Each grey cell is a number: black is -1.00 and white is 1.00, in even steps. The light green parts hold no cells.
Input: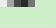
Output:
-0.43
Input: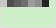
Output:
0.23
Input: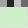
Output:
-0.71
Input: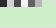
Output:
0.91
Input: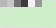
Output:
-0.53
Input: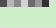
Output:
-0.15
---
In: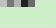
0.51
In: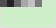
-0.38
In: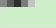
0.07
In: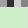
0.26
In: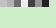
0.51
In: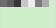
-0.14
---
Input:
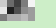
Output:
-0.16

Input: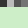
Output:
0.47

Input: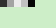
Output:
0.28

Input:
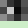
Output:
-0.59

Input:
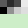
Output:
-0.66

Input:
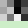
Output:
-0.06

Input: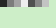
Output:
-0.03

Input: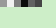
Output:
0.89
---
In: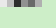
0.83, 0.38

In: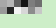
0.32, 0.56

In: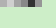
0.39, 0.18

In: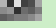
0.41, 0.29

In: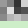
0.20, 0.32

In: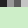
-0.73, 0.54

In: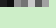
-0.76, 0.26

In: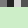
-0.04, -0.35

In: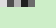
0.73, -0.15
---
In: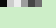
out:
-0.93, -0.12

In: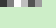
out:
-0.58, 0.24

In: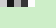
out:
0.62, 0.98

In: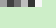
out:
0.26, 0.93

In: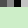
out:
-0.39, 0.53

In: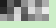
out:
-0.78, 0.13

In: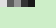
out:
0.75, -0.81
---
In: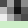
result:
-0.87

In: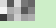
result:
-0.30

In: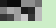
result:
-0.69

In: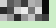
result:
0.74

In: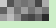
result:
0.12

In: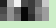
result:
0.03

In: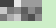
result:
0.09
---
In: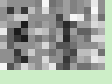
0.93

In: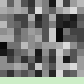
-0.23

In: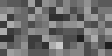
-0.40

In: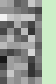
-0.36

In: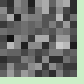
-0.22

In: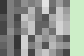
-0.34
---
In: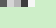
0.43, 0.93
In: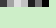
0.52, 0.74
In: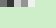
0.63, 0.89
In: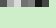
-0.11, 0.71
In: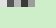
0.45, 0.77
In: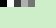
-0.51, 0.97
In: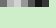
0.19, 0.65
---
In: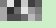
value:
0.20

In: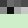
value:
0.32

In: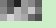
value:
0.57

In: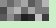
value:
-0.04

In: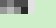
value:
-0.69

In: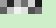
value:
-0.36

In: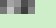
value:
-0.51

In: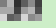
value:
0.42
